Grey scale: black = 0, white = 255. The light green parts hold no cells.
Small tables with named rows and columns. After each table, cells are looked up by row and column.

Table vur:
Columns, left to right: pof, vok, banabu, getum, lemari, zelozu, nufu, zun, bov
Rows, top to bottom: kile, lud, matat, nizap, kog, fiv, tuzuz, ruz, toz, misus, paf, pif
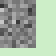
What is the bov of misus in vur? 145
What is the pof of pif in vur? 140
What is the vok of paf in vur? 121
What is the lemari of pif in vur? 135
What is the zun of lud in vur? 119
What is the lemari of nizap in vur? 138
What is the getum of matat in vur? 132
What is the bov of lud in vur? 98
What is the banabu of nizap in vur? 126
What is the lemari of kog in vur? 132
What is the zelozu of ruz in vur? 103
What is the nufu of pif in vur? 154

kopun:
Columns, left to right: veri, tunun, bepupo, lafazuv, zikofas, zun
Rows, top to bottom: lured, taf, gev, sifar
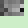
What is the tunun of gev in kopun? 67
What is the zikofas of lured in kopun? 133
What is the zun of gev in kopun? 19
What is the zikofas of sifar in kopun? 127
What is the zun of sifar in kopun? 145
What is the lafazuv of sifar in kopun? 122
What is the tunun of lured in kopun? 130
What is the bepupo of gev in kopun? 137
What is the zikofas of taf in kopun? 147
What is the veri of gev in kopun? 92
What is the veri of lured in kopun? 88
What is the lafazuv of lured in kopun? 123
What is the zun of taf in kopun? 196
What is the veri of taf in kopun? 79
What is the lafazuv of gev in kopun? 167
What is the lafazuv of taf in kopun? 145
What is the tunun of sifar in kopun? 127

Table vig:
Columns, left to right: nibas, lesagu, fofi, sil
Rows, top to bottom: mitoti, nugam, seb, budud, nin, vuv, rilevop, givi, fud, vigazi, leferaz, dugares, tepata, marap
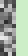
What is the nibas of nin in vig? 115
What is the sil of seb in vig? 127
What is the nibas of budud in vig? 124
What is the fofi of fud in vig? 90
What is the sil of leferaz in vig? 93
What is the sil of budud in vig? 192
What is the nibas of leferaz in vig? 112
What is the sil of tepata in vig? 128
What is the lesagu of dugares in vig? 122
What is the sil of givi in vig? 171
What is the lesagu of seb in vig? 173
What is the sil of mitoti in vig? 78
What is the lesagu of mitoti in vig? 78
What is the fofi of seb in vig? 178
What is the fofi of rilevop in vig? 124
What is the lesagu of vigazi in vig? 224
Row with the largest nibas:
vigazi

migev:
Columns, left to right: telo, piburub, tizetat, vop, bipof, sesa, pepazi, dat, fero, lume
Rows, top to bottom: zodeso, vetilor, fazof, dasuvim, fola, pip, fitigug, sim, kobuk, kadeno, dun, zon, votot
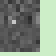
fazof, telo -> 76
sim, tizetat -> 81
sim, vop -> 78
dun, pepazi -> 94
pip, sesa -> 77
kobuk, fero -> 85
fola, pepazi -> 69
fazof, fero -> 80
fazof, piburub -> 82
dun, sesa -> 101
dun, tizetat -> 77
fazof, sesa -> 119
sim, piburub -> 90

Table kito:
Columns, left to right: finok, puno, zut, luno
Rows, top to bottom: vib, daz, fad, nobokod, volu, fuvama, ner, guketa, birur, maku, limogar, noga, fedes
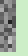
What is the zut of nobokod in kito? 118
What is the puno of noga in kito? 137
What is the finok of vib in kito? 86
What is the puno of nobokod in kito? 147
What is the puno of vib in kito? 157
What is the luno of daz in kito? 91
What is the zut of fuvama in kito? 34
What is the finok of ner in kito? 147
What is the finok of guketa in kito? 150
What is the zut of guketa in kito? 79
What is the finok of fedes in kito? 147
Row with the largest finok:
fad

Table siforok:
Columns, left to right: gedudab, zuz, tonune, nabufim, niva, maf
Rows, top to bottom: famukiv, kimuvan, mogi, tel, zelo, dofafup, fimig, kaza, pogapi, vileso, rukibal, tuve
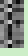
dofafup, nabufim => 72
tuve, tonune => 10
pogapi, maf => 113
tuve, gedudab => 152
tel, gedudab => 155
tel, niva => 120
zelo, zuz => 110
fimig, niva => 77
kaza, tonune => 28
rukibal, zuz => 145
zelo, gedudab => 148
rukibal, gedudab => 79
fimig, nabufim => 126
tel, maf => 121
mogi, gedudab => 57
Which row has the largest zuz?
mogi

